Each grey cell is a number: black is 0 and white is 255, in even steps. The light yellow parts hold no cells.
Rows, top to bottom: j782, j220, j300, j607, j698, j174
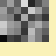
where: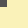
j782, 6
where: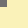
j782, 1

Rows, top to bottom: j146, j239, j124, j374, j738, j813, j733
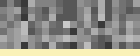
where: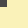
j239, 4
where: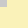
j374, 10

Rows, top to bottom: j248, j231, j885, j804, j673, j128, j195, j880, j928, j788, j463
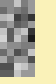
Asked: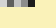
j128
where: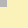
j885, 1

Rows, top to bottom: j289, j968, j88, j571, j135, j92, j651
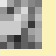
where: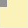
j968, 1
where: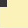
j571, 5
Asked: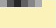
j92

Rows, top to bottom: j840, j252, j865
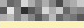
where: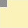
j252, 11
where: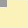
j840, 10

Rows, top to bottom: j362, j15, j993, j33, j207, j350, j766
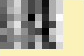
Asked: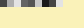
j33
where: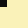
j362, 7
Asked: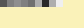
j350
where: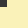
j766, 8
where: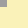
j362, 2

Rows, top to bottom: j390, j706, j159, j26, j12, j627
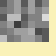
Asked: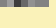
j26
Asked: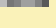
j627
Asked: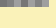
j706
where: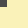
j12, 6
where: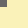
j26, 4
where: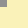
j26, 5
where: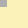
j12, 5

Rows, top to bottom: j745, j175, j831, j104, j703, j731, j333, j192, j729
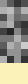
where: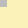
j175, 2
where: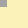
j831, 2
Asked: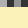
j729
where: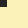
j703, 2
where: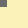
j831, 3
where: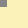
j703, 3

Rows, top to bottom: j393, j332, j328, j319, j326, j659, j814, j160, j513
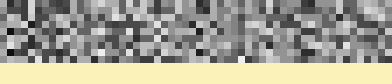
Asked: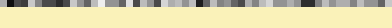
j160
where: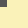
j319, 21
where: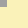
j393, 22
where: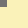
j319, 27

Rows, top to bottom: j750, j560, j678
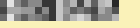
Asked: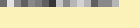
j678
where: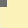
j678, 1
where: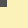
j560, 17

